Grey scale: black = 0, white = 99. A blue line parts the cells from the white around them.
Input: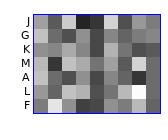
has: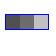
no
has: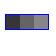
no
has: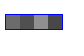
yes
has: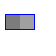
no
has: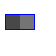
no
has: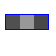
no

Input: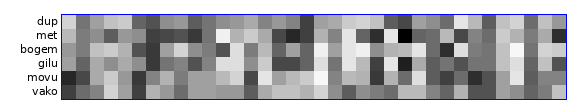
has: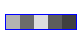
yes
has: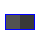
yes
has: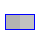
no
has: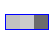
no
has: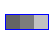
yes
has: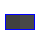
yes
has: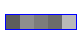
yes

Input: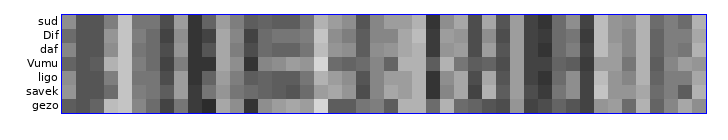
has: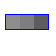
yes
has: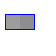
yes
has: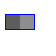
yes
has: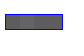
yes
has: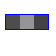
yes

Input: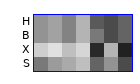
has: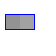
yes
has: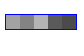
yes
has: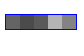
no

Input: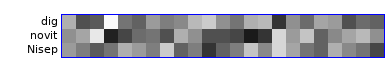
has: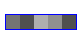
yes
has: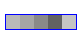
no
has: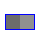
no
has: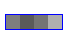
yes
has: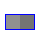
yes
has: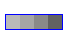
no
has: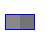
yes

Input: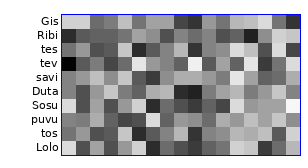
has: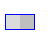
yes
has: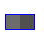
yes
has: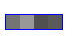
yes
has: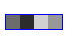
no
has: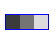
yes

